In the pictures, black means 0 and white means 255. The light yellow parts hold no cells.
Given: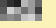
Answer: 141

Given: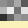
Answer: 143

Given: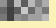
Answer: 185

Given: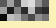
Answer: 116

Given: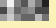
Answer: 115

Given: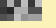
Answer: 160

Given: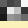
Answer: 107

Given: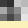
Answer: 227

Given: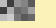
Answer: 104

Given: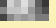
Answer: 124
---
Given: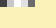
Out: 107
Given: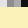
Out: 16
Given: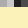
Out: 75
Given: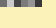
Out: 57
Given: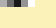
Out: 254
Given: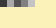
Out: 196
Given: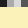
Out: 86
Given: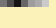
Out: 202
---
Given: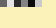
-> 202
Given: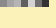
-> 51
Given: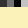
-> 195
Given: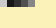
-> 134
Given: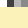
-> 138
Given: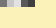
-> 63
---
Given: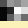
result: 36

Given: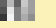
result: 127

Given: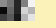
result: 37

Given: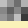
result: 96

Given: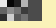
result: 59

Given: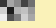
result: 181
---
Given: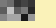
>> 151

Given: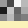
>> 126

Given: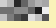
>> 85

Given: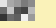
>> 154

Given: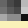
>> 17

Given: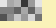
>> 115

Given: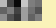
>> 126

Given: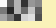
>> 80

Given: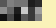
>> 128

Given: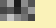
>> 68
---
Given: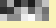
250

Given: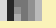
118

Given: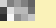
143

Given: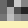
188

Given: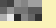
133

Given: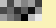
2

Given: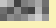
180

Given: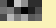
169

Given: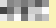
220
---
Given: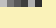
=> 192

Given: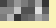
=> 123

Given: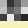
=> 64

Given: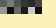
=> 149

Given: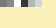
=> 122

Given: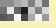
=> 88
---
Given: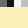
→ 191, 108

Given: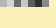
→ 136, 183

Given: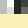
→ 64, 189

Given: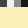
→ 24, 67

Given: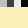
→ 8, 191

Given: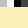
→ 67, 191
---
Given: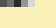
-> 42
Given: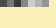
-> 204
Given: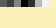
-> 47
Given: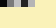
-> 194
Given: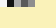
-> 173
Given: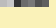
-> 120
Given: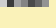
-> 74
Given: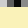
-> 94
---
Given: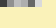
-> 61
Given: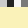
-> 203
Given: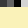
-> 56
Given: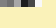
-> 128
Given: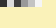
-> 49
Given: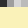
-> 45
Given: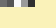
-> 109
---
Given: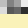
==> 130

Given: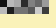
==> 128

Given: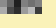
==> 128

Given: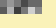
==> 74

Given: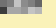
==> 140

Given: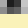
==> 30

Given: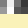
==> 239

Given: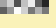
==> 237

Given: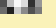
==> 220

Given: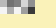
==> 128
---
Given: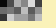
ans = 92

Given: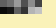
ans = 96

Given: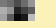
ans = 37

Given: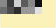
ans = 45

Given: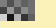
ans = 81

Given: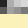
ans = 145
